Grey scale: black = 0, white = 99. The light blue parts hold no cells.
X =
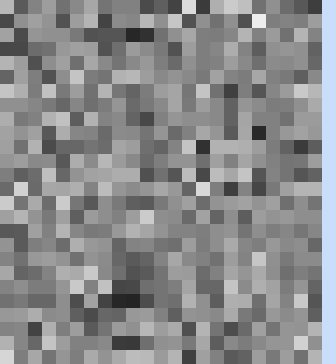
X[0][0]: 71
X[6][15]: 44
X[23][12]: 66
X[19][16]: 64
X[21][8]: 15
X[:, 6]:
[65, 70, 32, 61, 65, 48, 44, 43, 69, 51, 45, 54, 63, 51, 34, 60, 47, 59, 57, 78, 50, 63, 29, 35, 50, 66]
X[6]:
[76, 68, 48, 75, 47, 61, 44, 70, 46, 39, 48, 61, 64, 46, 76, 44, 25, 49, 33, 52, 60, 78, 71]
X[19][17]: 58
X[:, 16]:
[79, 56, 52, 67, 61, 51, 25, 38, 38, 35, 69, 50, 65, 24, 60, 55, 57, 66, 61, 64, 76, 68, 66, 30, 53, 35]
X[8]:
[67, 47, 50, 69, 75, 36, 69, 51, 53, 39, 28, 50, 58, 55, 55, 53, 38, 64, 50, 50, 44, 60, 60]
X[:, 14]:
[23, 56, 49, 49, 49, 47, 76, 61, 55, 65, 19, 43, 28, 84, 42, 63, 49, 48, 50, 42, 40, 56, 56, 70, 65, 62]
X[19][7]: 53
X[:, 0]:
[71, 28, 63, 28, 70, 39, 76, 56, 67, 63, 62, 58, 49, 41, 79, 62, 34, 57, 51, 65, 51, 44, 59, 51, 69, 83]
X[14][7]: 55
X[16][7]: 48
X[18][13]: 53
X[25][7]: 57
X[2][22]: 51
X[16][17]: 45
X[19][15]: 50
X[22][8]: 39
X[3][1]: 28
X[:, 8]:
[50, 54, 33, 43, 45, 69, 46, 58, 53, 54, 64, 60, 67, 58, 47, 50, 59, 39, 40, 43, 27, 15, 39, 60, 23, 66]
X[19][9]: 32
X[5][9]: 71
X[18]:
[51, 44, 59, 61, 57, 44, 57, 54, 40, 35, 39, 51, 65, 53, 50, 44, 61, 51, 77, 56, 47, 54, 54]
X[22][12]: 37
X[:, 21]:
[34, 49, 70, 56, 56, 37, 78, 56, 60, 63, 23, 46, 33, 70, 55, 55, 46, 55, 54, 49, 58, 78, 58, 57, 81, 44]
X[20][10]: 43
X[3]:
[28, 28, 42, 44, 59, 62, 61, 32, 43, 60, 54, 47, 32, 61, 49, 52, 67, 51, 36, 56, 58, 56, 38]
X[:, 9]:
[50, 52, 15, 60, 53, 71, 39, 41, 39, 53, 61, 53, 67, 54, 37, 61, 69, 51, 35, 32, 28, 14, 59, 56, 22, 73]
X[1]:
[28, 56, 62, 57, 32, 61, 70, 26, 54, 52, 71, 56, 77, 32, 56, 44, 56, 31, 92, 49, 51, 49, 61]
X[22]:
[59, 60, 67, 54, 55, 37, 29, 40, 39, 59, 60, 50, 37, 57, 56, 53, 66, 47, 41, 59, 54, 58, 37]

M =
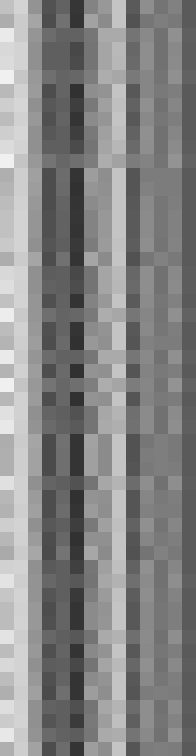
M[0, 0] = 75
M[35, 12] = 49
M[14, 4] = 39
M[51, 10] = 55
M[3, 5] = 28
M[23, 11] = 46
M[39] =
[66, 79, 65, 29, 45, 21, 65, 54, 76, 32, 45, 50, 47, 35]
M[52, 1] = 79
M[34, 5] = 32
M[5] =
[93, 77, 59, 43, 39, 40, 48, 67, 65, 47, 52, 45, 56, 38]
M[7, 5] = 24
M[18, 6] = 64
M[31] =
[67, 79, 64, 29, 44, 20, 63, 54, 76, 32, 46, 49, 47, 35]
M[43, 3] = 30
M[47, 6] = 45
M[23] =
[73, 81, 59, 31, 39, 20, 54, 57, 76, 34, 53, 46, 49, 35]
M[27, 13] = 38
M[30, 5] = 35
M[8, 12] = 49
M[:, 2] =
[57, 64, 58, 56, 56, 59, 60, 56, 59, 56, 56, 59, 62, 61, 59, 58, 58, 56, 64, 56, 56, 58, 58, 59, 61, 58, 61, 59, 60, 56, 57, 64, 63, 63, 56, 60, 62, 56, 60, 65, 56, 57, 57, 59, 59, 57, 59, 56, 59, 62, 56, 56, 57, 63]
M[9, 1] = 83
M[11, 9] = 48
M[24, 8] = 76
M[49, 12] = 48
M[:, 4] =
[38, 44, 38, 37, 37, 39, 39, 37, 39, 37, 37, 40, 42, 41, 39, 38, 38, 37, 44, 37, 37, 38, 39, 39, 41, 38, 41, 40, 40, 37, 38, 44, 43, 43, 37, 40, 42, 37, 40, 45, 37, 37, 37, 39, 39, 37, 39, 37, 39, 43, 37, 37, 38, 42]
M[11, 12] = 57
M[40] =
[81, 82, 56, 35, 37, 25, 46, 62, 74, 38, 56, 44, 52, 35]
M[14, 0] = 73
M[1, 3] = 30
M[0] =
[75, 82, 57, 32, 38, 21, 51, 59, 76, 35, 55, 45, 50, 35]
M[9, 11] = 44
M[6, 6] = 55
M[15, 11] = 46
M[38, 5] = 19
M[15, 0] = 75
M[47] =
[84, 82, 56, 36, 37, 28, 45, 64, 72, 40, 56, 44, 53, 36]

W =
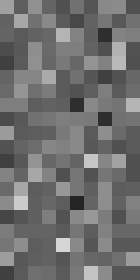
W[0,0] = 62
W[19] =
[25, 35, 43, 42, 35, 47, 76, 54, 33, 33]
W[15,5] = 53
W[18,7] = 39
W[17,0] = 46
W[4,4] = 47
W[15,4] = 32
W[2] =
[39, 35, 38, 40, 70, 51, 37, 18, 51, 49]
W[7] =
[49, 49, 36, 38, 37, 18, 53, 47, 45, 70]
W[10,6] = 34
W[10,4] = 50
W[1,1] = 65
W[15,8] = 31
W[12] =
[51, 39, 65, 51, 31, 46, 32, 46, 41, 31]
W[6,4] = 35
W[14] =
[54, 79, 37, 40, 36, 14, 39, 55, 38, 50]
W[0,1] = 36
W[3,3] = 41
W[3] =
[30, 34, 55, 41, 49, 49, 38, 31, 69, 32]
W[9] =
[60, 35, 36, 37, 47, 53, 35, 55, 41, 35]
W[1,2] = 44
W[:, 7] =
[53, 46, 18, 31, 50, 25, 49, 47, 18, 55, 39, 52, 46, 55, 55, 48, 50, 54, 39, 54]
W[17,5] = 53
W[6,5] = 32
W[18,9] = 60
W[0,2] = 56
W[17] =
[46, 55, 36, 38, 83, 53, 33, 54, 34, 34]
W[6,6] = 37
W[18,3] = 38
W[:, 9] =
[31, 44, 49, 32, 31, 40, 42, 70, 45, 35, 35, 31, 31, 37, 50, 47, 40, 34, 60, 33]

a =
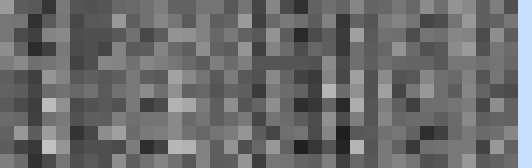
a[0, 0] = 60
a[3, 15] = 38
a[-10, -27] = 28
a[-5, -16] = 18
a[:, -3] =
[37, 37, 29, 32, 43, 33, 39, 28, 37, 41, 26, 35]
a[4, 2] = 43
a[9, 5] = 20
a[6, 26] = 32
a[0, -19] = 27
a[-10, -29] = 34
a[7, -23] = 48
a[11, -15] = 37
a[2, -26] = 36
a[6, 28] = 27
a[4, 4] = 48
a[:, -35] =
[34, 19, 25, 17, 43, 25, 27, 24, 25, 36, 22, 19]
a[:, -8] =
[40, 45, 30, 41, 39, 34, 46, 25, 42, 38, 22, 45]
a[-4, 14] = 45
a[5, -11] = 32
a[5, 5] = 34
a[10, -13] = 14
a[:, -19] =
[27, 25, 34, 25, 33, 32, 23, 39, 27, 36, 40, 24]
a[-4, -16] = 36
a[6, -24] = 38
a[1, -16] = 43
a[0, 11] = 49
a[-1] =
[49, 42, 19, 29, 45, 31, 35, 31, 55, 37, 44, 51, 44, 34, 51, 36, 37, 58, 24, 46, 45, 39, 37, 49, 25, 40, 34, 47, 51, 45, 32, 33, 47, 59, 35, 38, 42]
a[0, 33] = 53
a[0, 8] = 40
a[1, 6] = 34
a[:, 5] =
[33, 28, 30, 29, 26, 34, 40, 29, 32, 20, 28, 31]
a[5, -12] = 62
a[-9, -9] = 57
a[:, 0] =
[60, 46, 46, 55, 48, 37, 38, 35, 42, 38, 36, 49]
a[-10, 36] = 36
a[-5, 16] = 55
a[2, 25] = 62
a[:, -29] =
[40, 59, 34, 51, 51, 37, 44, 32, 49, 62, 29, 55]

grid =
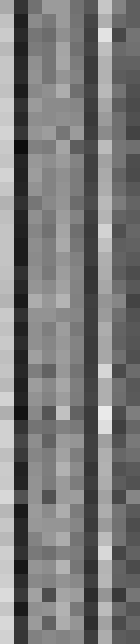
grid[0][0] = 66
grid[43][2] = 56
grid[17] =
[76, 11, 55, 49, 66, 46, 24, 75, 37, 38]
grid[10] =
[78, 5, 50, 48, 64, 36, 29, 73, 46, 43]
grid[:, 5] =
[44, 45, 47, 44, 48, 51, 43, 52, 54, 60, 36, 51, 48, 48, 42, 51, 43, 46, 50, 52, 51, 50, 52, 47, 51, 50, 45, 49, 48, 38, 47, 58, 49, 54, 48, 61, 48, 52, 45, 48, 46, 53, 61, 47, 58, 54]
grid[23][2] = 56
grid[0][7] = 77
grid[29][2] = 53
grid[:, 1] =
[20, 12, 16, 12, 15, 17, 11, 19, 15, 21, 5, 14, 13, 14, 19, 14, 13, 11, 11, 19, 15, 10, 19, 13, 17, 13, 15, 12, 14, 7, 20, 27, 22, 13, 14, 32, 10, 15, 15, 19, 9, 17, 22, 10, 22, 21]
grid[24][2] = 56
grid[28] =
[82, 14, 57, 51, 61, 48, 27, 68, 43, 35]
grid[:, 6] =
[34, 27, 25, 27, 23, 23, 27, 24, 22, 24, 29, 25, 25, 27, 30, 25, 23, 24, 24, 20, 21, 25, 24, 24, 23, 23, 24, 26, 27, 23, 23, 25, 25, 21, 24, 21, 25, 23, 27, 24, 19, 25, 17, 23, 18, 24]
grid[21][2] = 67
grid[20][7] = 65
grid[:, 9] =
[37, 37, 45, 44, 38, 34, 31, 29, 31, 26, 43, 30, 29, 34, 39, 36, 40, 38, 35, 30, 34, 26, 32, 34, 33, 31, 42, 34, 35, 49, 40, 47, 43, 35, 32, 52, 35, 30, 33, 38, 29, 37, 46, 33, 40, 34]
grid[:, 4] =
[60, 60, 56, 64, 65, 58, 67, 54, 56, 46, 64, 60, 56, 57, 58, 61, 64, 66, 58, 61, 63, 70, 53, 61, 59, 61, 59, 65, 61, 75, 50, 60, 63, 69, 60, 60, 67, 58, 67, 51, 70, 57, 64, 69, 67, 51]
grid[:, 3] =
[60, 47, 42, 46, 46, 46, 56, 54, 54, 61, 48, 55, 51, 51, 53, 47, 44, 49, 49, 47, 54, 59, 57, 49, 52, 53, 38, 53, 51, 33, 43, 38, 48, 49, 48, 32, 54, 58, 59, 43, 55, 51, 30, 57, 38, 53]
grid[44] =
[84, 22, 60, 38, 67, 58, 18, 63, 29, 40]
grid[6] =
[75, 11, 53, 56, 67, 43, 27, 72, 45, 31]
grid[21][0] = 70
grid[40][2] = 58
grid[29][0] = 68
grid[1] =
[75, 12, 54, 47, 60, 45, 27, 68, 41, 37]
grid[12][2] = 61
